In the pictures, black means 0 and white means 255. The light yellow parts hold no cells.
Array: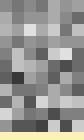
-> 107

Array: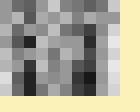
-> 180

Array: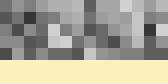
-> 126

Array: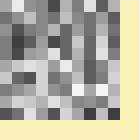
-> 125

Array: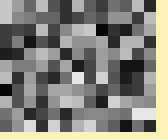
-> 178

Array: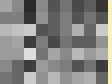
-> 155

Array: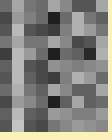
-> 73

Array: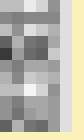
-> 146

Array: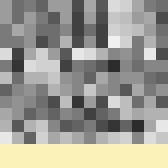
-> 167
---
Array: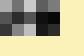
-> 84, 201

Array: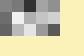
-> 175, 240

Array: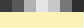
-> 229, 229

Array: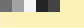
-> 245, 245

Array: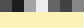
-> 237, 237

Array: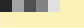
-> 80, 224
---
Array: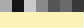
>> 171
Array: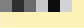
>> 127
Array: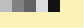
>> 190
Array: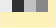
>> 235
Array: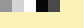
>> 150
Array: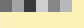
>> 112
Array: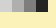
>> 210
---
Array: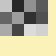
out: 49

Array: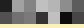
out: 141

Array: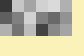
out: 105

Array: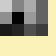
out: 153

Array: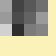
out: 99

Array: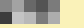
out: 83

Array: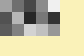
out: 120
